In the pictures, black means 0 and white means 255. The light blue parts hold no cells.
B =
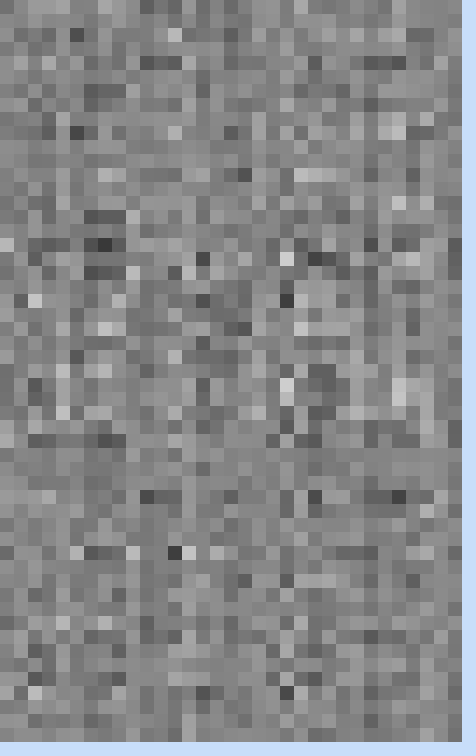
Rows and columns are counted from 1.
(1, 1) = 113
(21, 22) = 155
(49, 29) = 114
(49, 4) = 104
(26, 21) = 143
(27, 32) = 126
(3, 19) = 157
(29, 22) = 129
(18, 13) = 163
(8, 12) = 124
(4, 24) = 132
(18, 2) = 130
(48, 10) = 140
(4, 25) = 140
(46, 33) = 120
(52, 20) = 128
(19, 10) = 128
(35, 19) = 136
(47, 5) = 151
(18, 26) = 139
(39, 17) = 120
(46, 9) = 116
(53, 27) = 118
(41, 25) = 139
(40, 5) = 143
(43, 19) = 141
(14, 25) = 135
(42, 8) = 146
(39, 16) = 114
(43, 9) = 100
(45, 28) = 130
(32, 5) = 119
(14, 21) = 112
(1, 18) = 127
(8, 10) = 141
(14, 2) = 119
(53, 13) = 108
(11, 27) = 124
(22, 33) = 119

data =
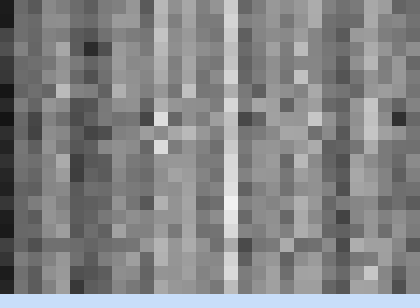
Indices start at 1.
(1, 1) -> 28
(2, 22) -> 147
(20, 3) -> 92
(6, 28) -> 127
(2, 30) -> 114
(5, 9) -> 156
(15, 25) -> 123
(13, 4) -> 136
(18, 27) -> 160
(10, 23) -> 112
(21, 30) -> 132
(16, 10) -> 143
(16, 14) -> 161
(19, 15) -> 138
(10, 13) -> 167
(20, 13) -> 147
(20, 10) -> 139
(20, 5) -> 153
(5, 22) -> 134
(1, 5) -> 126
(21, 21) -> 128
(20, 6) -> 80
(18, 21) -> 171
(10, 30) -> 118
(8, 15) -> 142
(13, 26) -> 168
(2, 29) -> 135
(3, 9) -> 133
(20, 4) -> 144
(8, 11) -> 100
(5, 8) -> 115
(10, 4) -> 141
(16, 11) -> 133
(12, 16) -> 123
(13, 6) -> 62
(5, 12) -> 175
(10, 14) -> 185
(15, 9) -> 147
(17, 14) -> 166
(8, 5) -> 139

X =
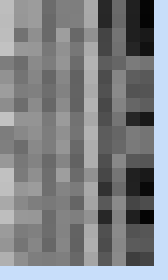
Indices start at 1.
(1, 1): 189
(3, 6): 104
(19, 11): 68
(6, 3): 134
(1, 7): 169
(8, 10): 102
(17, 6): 99
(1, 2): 152
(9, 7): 168
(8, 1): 141
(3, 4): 105
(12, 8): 79
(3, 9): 116
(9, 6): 114
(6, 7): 175
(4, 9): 113
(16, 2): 152
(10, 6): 116
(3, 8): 68
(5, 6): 108
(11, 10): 122
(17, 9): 138
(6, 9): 134
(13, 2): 123
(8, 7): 179
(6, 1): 146
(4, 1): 194
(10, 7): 179
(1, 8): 40
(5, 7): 179
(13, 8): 71
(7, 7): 170
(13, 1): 193
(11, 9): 104
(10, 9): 102
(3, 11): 25
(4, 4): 120
